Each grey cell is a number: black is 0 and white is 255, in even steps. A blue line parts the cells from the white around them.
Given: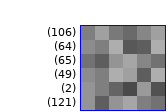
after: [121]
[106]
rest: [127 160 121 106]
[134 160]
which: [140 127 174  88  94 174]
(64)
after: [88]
[94]

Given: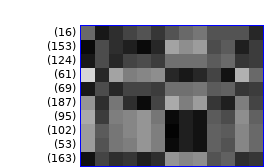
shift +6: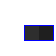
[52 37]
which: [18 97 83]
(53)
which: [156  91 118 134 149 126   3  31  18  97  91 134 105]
(102)
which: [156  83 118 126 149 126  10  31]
(53)

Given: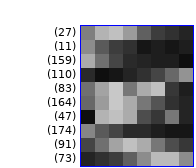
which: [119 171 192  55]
(83)
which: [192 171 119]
(91)

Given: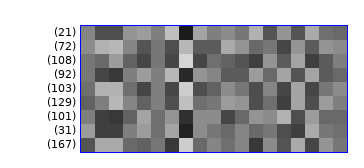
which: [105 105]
(101)
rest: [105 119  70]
[148  91 148 140]
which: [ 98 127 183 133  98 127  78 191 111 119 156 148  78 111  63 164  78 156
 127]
(129)
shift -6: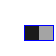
[ 21 158]
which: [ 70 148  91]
(72)
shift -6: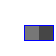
[113  64]

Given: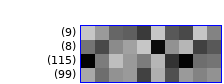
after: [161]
[198]
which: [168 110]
(99)
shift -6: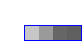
[192 148  96  89]
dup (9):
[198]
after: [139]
[161]

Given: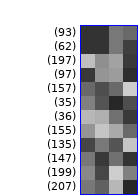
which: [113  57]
(36)
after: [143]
[162]

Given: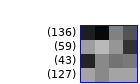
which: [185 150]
(59)
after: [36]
[137]
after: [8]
[129]
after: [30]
[8]
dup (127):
[164]
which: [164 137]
(127)

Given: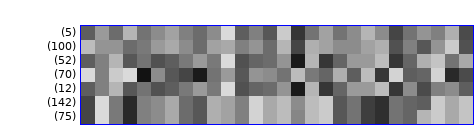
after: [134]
[188]
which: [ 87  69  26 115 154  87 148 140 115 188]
(70)
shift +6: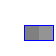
[134 154]

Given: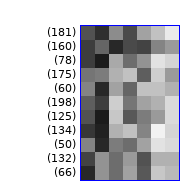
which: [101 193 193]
(60)
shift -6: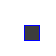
[55]
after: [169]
[109]
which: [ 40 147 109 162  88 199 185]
(66)

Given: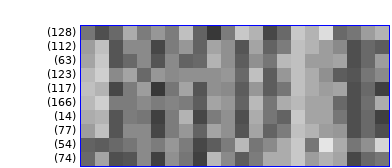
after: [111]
[172]
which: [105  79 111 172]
(166)
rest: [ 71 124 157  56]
[118 164  85 144 138  93 151  93 118 192 172 157 164  79 105  64]
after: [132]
[124]
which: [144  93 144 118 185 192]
(63)

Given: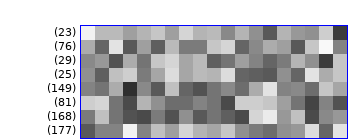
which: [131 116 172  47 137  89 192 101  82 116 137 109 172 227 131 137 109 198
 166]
(149)
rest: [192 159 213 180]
[166 198 144 123 109 144 152 220 101 227]
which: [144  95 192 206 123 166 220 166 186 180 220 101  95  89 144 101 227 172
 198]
(25)

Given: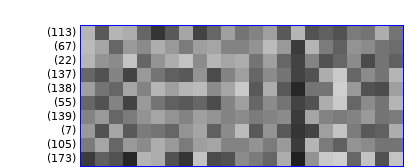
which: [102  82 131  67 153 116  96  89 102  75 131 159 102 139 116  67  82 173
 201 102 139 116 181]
(55)
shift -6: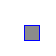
[133]

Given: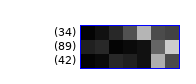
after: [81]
[181]
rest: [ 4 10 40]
[ 32  17 174  75]
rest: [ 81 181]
[75 67]
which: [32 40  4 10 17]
(89)

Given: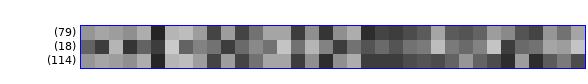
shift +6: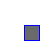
[112]
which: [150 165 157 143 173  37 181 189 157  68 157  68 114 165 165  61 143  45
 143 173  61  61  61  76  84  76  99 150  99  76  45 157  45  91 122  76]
(114)
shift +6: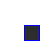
[51]
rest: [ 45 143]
[173  61  61  61  76  84  76  99 150  99  76  45 157  45  91 122  76]
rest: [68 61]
[ 76  91 165  91  84  99 157 137  84  68 150 114 165]

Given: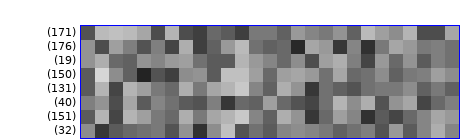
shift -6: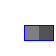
[121  77]
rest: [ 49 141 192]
[ 83 113  91 133 141 133 121  97 113 127  83 153  91 133 174 133]
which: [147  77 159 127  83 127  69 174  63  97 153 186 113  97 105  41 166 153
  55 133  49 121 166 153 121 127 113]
(176)

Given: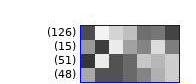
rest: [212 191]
[111 118  68]
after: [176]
[205]
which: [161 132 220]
(15)

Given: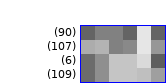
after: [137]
[230]
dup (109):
[197]
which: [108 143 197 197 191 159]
(109)
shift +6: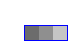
[114 149 203]
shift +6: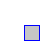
[203]

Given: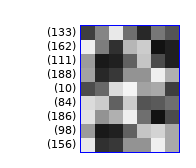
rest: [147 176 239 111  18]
[76]
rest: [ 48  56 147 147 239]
[169]
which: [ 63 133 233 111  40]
(133)

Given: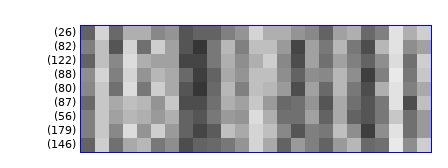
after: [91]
[191]
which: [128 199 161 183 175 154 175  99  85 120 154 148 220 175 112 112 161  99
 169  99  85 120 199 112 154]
(56)

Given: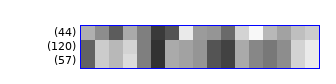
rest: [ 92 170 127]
[ 58  84 234 155 149 106 211 248 184 162 191 204]
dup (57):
[170]

